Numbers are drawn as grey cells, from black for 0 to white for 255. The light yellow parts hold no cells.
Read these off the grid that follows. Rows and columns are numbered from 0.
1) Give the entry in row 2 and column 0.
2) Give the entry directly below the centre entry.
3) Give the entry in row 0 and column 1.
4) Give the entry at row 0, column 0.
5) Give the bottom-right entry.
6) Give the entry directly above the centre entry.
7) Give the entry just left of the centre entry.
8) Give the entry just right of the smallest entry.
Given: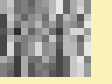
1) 72
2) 141
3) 199
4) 170
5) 156
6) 170
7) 156
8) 170

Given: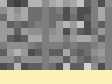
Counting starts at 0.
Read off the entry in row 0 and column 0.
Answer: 180
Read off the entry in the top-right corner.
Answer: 142
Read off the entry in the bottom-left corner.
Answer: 79
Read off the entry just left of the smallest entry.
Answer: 79
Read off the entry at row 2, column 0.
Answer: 111
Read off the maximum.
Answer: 210
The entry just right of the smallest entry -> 79
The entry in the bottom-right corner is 126
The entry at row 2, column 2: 154
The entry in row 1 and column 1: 168
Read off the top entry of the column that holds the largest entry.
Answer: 95
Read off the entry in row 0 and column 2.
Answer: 64
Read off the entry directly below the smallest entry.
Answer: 142
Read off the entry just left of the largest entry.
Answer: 95
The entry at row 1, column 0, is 142

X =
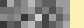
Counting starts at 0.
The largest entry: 209
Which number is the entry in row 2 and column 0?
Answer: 140
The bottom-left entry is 54
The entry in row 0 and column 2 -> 111
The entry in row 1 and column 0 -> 111
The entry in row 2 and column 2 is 140
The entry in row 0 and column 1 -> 170
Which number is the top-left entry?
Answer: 69

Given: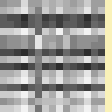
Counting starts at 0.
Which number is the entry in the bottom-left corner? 204
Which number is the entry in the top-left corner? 145
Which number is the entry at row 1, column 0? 174
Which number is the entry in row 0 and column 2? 158
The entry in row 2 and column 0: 92
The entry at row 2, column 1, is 76
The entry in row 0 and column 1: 158
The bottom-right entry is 217
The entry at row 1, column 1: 189
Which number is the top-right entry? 158
